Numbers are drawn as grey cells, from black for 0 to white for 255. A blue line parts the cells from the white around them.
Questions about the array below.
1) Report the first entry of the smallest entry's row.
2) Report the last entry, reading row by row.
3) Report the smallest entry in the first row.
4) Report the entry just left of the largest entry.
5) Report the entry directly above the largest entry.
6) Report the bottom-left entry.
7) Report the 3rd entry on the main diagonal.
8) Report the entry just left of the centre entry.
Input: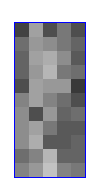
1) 78
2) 120
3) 66
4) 152
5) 182
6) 131
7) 173
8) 161

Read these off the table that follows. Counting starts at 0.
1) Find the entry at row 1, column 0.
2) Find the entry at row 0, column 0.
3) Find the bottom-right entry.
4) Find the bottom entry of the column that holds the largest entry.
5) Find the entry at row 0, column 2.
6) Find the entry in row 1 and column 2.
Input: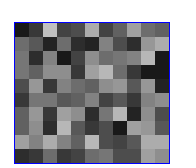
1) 109
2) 25
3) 142
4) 109
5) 192
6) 35
